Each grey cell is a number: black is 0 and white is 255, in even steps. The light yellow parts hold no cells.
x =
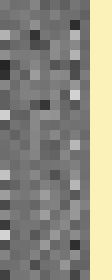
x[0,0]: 124
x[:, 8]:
[107, 98, 110, 109, 103, 109, 107, 124, 110, 117, 120, 115, 114, 106, 118, 111, 112, 111, 116, 119, 129, 109, 111, 116, 108, 103, 100, 119]
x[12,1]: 115
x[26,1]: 112
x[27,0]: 65
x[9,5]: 137
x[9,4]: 120
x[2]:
[104, 106, 120, 143, 110, 107, 111, 45, 110]
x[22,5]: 123
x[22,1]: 113
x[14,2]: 106
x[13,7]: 124
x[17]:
[194, 115, 120, 135, 111, 82, 113, 142, 111]
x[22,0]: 58
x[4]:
[89, 105, 111, 76, 83, 140, 125, 136, 103]
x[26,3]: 78
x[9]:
[96, 116, 128, 130, 120, 137, 91, 210, 117]
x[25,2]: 111
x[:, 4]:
[94, 111, 110, 118, 83, 110, 115, 119, 115, 120, 54, 149, 109, 118, 100, 104, 115, 111, 128, 156, 127, 157, 106, 115, 152, 101, 112, 101]
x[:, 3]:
[132, 115, 143, 51, 76, 124, 134, 156, 118, 130, 87, 136, 136, 133, 134, 132, 108, 135, 107, 128, 102, 128, 117, 88, 115, 129, 78, 129]
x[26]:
[111, 112, 123, 78, 112, 114, 149, 100, 100]
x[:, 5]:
[108, 127, 107, 111, 140, 139, 85, 138, 125, 137, 127, 146, 107, 135, 93, 100, 116, 82, 119, 126, 129, 112, 123, 151, 104, 126, 114, 116]
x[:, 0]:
[124, 112, 104, 178, 89, 142, 37, 48, 134, 96, 96, 207, 85, 114, 110, 109, 122, 194, 91, 157, 74, 138, 58, 211, 77, 131, 111, 65]
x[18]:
[91, 100, 117, 107, 128, 119, 104, 182, 116]
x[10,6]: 104
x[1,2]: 125
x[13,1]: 99
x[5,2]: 122

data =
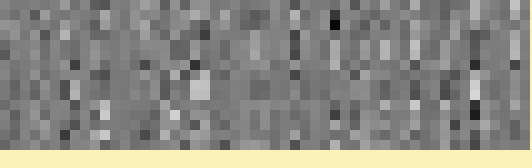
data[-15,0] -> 132
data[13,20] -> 152
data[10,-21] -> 124
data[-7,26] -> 103
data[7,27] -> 122
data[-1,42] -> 113
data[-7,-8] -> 114
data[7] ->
[133, 113, 121, 143, 110, 122, 133, 133, 133, 93, 79, 120, 121, 129, 148, 130, 100, 172, 82, 130, 181, 109, 99, 132, 128, 117, 129, 122, 120, 70, 114, 120, 114, 120, 133, 85, 162, 135, 132, 119, 109, 120, 114, 122, 102, 83, 116, 170, 146, 122, 119, 141, 125]
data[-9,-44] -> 141
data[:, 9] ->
[93, 117, 93, 104, 142, 148, 141, 93, 119, 115, 144, 92, 111, 167, 146]
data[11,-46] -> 110
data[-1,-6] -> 71
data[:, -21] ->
[122, 140, 143, 125, 111, 112, 128, 114, 116, 108, 124, 122, 123, 123, 109]
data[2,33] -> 8
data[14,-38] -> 124
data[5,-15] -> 179
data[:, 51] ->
[194, 167, 117, 163, 178, 182, 69, 141, 138, 141, 164, 127, 97, 98, 122]
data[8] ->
[121, 98, 126, 105, 142, 119, 79, 168, 125, 119, 103, 122, 120, 127, 117, 138, 90, 116, 110, 195, 192, 119, 120, 127, 125, 104, 103, 122, 118, 128, 107, 118, 116, 125, 123, 139, 138, 119, 96, 118, 122, 87, 124, 129, 80, 114, 126, 205, 120, 111, 118, 138, 120]
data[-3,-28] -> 114
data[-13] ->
[147, 142, 126, 119, 129, 115, 154, 133, 117, 93, 154, 131, 117, 145, 164, 108, 118, 135, 140, 110, 87, 134, 146, 122, 101, 96, 114, 132, 125, 151, 121, 127, 143, 8, 143, 116, 91, 133, 99, 130, 109, 165, 138, 123, 109, 152, 123, 146, 116, 140, 122, 117, 136]
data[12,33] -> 163
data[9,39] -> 115
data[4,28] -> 139
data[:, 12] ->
[123, 118, 117, 130, 131, 131, 127, 121, 120, 119, 125, 121, 120, 126, 130]
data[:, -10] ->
[116, 118, 123, 114, 107, 109, 138, 122, 129, 130, 109, 114, 127, 127, 118]
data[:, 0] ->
[132, 124, 147, 129, 106, 89, 128, 133, 121, 120, 108, 130, 125, 113, 101]
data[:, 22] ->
[122, 164, 146, 124, 105, 104, 131, 99, 120, 118, 120, 124, 100, 128, 81]
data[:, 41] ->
[171, 127, 165, 151, 191, 183, 84, 120, 87, 80, 200, 147, 159, 97, 131]
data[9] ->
[120, 103, 121, 99, 136, 122, 80, 178, 124, 115, 109, 123, 119, 134, 122, 140, 89, 129, 115, 190, 189, 115, 118, 128, 125, 104, 107, 121, 117, 137, 106, 118, 108, 130, 127, 137, 140, 118, 99, 115, 125, 80, 114, 130, 74, 101, 126, 214, 124, 109, 122, 141, 120]
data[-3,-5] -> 167
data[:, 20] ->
[144, 147, 87, 61, 120, 114, 107, 181, 192, 189, 118, 143, 164, 152, 136]
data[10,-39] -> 122
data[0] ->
[132, 123, 122, 127, 120, 127, 153, 113, 132, 93, 85, 126, 123, 137, 159, 144, 94, 145, 98, 143, 144, 118, 122, 130, 115, 120, 124, 140, 124, 84, 130, 122, 122, 110, 139, 86, 136, 119, 158, 125, 109, 171, 113, 116, 98, 110, 113, 176, 138, 126, 114, 194, 128]
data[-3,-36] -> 145

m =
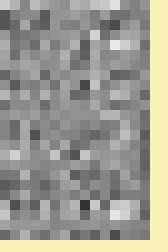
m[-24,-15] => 203
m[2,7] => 126
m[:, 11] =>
[226, 114, 76, 141, 232, 139, 157, 96, 144, 185, 112, 179, 128, 143, 177, 154, 166, 114, 112, 95, 196, 229, 150, 75]
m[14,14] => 108
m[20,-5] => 104
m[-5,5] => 135
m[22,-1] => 130
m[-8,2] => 146
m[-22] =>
[86, 105, 165, 105, 94, 150, 130, 126, 150, 129, 95, 76, 138, 155, 121]
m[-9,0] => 174
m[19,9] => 107
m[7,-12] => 165
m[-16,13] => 150
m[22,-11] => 150
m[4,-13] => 131
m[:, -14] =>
[177, 126, 105, 112, 119, 111, 150, 133, 92, 140, 139, 155, 107, 109, 143, 208, 153, 121, 102, 135, 80, 129, 150, 136]
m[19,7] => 124
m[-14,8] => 139
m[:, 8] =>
[170, 146, 150, 128, 91, 95, 124, 154, 71, 110, 139, 145, 128, 114, 117, 196, 148, 114, 116, 144, 50, 105, 147, 120]
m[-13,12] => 149
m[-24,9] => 193
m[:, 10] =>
[200, 155, 95, 109, 149, 134, 142, 159, 126, 143, 137, 179, 124, 116, 143, 149, 153, 132, 134, 136, 104, 148, 140, 142]
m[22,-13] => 150
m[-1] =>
[103, 136, 175, 129, 112, 142, 165, 97, 120, 97, 142, 75, 131, 128, 120]
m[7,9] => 175
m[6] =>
[158, 150, 164, 160, 139, 143, 162, 111, 124, 164, 142, 157, 150, 136, 129]
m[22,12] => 141
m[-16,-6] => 193
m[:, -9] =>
[143, 149, 130, 151, 146, 175, 162, 137, 165, 158, 153, 141, 150, 133, 167, 118, 141, 168, 156, 144, 157, 162, 137, 165]
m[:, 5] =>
[152, 147, 150, 147, 125, 141, 143, 147, 115, 139, 140, 148, 127, 144, 131, 194, 138, 148, 124, 135, 115, 131, 133, 142]
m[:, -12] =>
[188, 138, 105, 124, 109, 136, 160, 165, 124, 133, 146, 156, 125, 83, 129, 141, 142, 121, 122, 127, 94, 132, 153, 129]

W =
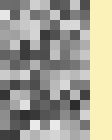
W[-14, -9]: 109
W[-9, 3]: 79
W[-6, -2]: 121
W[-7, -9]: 203
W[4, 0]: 143
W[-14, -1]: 77
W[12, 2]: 78
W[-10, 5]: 181
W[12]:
[144, 89, 78, 234, 128, 233, 175, 162, 114]
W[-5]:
[52, 187, 174, 109, 73, 191, 75, 186, 64]
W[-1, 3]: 180
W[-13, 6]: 75
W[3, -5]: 57
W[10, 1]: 166
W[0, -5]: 188
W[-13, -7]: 197
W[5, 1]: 110
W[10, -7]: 223
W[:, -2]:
[199, 126, 216, 88, 144, 166, 117, 185, 121, 186, 44, 104, 162, 169]
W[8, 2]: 100
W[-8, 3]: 178
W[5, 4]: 77
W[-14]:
[109, 108, 138, 207, 188, 84, 93, 199, 77]
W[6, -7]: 113
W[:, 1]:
[108, 94, 184, 160, 199, 110, 95, 183, 67, 187, 166, 73, 89, 59]
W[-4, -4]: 78
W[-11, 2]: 186
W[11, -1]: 210

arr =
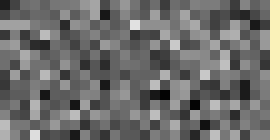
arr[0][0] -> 28
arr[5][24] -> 104
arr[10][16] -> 86
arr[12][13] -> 81
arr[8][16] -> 77
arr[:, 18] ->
[98, 164, 146, 92, 73, 145, 112, 58, 157, 152, 80, 51, 92, 81]
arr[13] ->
[176, 132, 87, 221, 69, 82, 70, 25, 129, 82, 52, 117, 88, 88, 64, 125, 106, 135, 81, 38, 115, 190, 119, 164, 67, 136, 135]
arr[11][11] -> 98
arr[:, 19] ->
[128, 94, 169, 144, 81, 143, 108, 105, 112, 64, 4, 156, 104, 38]
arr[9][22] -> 47
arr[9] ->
[76, 92, 92, 131, 22, 94, 90, 98, 131, 129, 83, 133, 151, 95, 58, 23, 3, 140, 152, 64, 87, 72, 47, 82, 27, 90, 123]
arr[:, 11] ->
[118, 91, 89, 108, 133, 98, 99, 96, 104, 133, 119, 98, 72, 117]
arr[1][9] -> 163
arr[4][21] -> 165
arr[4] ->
[143, 156, 85, 43, 37, 110, 97, 65, 105, 71, 154, 133, 96, 80, 96, 148, 86, 201, 73, 81, 129, 165, 87, 121, 147, 89, 153]
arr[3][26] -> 154
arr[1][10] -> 23
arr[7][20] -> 200
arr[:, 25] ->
[96, 71, 25, 106, 89, 99, 110, 103, 107, 90, 152, 106, 107, 136]
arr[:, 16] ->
[60, 82, 143, 167, 86, 62, 52, 176, 77, 3, 86, 103, 119, 106]
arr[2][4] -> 112
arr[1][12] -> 134
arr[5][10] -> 67
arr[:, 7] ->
[123, 92, 145, 86, 65, 99, 109, 99, 91, 98, 21, 187, 113, 25]
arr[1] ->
[65, 99, 89, 105, 103, 91, 147, 92, 119, 163, 23, 91, 134, 104, 88, 159, 82, 118, 164, 94, 109, 66, 76, 48, 37, 71, 102]
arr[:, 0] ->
[28, 65, 161, 55, 143, 110, 111, 62, 55, 76, 100, 131, 188, 176]
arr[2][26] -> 60
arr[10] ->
[100, 120, 61, 180, 97, 82, 98, 21, 159, 60, 83, 119, 108, 114, 59, 125, 86, 159, 80, 4, 115, 188, 126, 166, 92, 152, 104]
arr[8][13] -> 93

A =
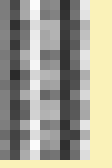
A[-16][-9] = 126
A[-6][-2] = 87
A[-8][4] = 158
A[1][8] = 226
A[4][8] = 200
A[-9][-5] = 181
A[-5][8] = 167
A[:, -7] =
[165, 168, 108, 118, 123, 175, 153, 103, 122, 170, 104, 98, 168, 107, 158, 171]
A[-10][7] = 106
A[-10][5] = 148
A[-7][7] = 122
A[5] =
[122, 86, 175, 235, 109, 119, 51, 116, 228]
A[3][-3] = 58
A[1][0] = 125
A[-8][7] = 80
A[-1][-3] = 55
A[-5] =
[131, 65, 98, 210, 178, 184, 69, 89, 167]
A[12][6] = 49
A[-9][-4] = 176
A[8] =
[115, 76, 122, 238, 158, 163, 56, 80, 195]
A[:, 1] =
[72, 86, 48, 78, 56, 86, 75, 42, 76, 83, 61, 65, 88, 67, 70, 77]
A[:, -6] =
[251, 240, 220, 234, 237, 235, 245, 213, 238, 216, 208, 210, 243, 220, 251, 224]
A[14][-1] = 230
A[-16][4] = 132
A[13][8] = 175
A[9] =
[128, 83, 170, 216, 102, 121, 53, 122, 215]
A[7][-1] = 174
